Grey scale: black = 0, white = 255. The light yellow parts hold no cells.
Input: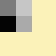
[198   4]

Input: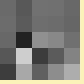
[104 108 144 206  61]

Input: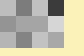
[ 59 165 132]

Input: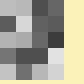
[102  97 171 117]

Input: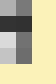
[121  51]

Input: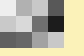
[ 88 112 103]

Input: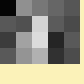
[ 86  91 219 148]

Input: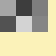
[126 211]
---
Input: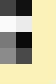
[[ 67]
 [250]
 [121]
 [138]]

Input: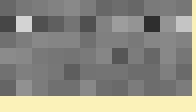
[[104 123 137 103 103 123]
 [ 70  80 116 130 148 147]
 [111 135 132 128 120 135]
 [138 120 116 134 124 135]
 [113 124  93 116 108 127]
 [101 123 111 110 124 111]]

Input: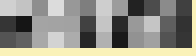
[[208 142 152 206  34 139]
 [ 53 164 162 197 153  95]
 [ 84 168 172 177 146  83]]

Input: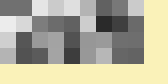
[[112 229 223  97 203]
 [236 125  97  42 106]
 [207 153  82 154 110]
 [180  91  61 183  99]]

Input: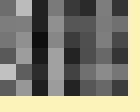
[[109  34  56 124]
 [125  34  85 123]
 [119  14  60 126]
 [ 89  27  36 103]
 [193  43  67 140]
 [ 93  31  36 103]]

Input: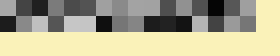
[[168  32  75 160 163  79  81  87]
 [ 28 191 198  15 133  34 180 154]]

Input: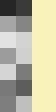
[[ 37]
 [166]
 [226]
 [155]
 [212]
 [120]
 [126]]
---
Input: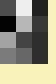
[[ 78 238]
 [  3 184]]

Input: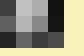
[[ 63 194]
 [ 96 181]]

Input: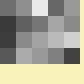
[[110 142]
 [ 57  96]]

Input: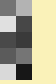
[[116 179]
 [224  71]]

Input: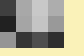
[[ 63 168]
 [ 33 165]]

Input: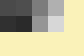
[[74 78]
 [48 42]]

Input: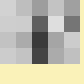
[[210 190]
 [206 205]]
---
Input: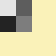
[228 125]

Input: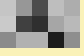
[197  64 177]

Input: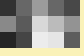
[ 50  90 236]

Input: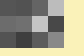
[ 85 112  92]

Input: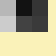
[183  66]

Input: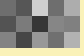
[110 123 152]

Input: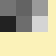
[116 109]

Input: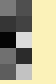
[122  66]

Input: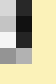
[215  17]
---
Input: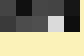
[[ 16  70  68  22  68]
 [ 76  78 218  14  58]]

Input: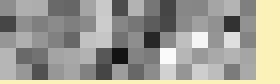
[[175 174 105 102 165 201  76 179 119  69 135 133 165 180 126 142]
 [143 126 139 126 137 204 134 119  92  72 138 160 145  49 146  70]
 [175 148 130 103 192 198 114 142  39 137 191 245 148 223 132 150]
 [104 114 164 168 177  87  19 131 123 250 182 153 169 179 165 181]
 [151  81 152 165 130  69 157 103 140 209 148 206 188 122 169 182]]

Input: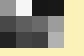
[[246  22  23 150]
 [ 94 106 156  71]
 [ 68  64 177  35]]

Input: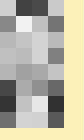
[[ 65  74 202 208]
 [242 192 115 136]
 [196 210 185 184]
 [187 211 128 192]
 [161 169 196 181]
 [171 144 104  70]
 [194 230  49  52]
 [210 209  89 111]]

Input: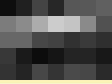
[[ 32  68  39  87  88  95  14]
 [139 172 204 196 138  80 124]
 [103  70  66  49  58  47 103]
 [ 25  12  21  36  35  24  56]
 [ 35  70  52  74  71  42  51]]

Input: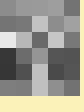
[[153 154 158 115 140]
 [120 194 141 161 116]
 [183 105 198 120 232]
 [108 149  85  83  55]
 [ 80 191  74  85  54]
 [124 192 143 114 126]]
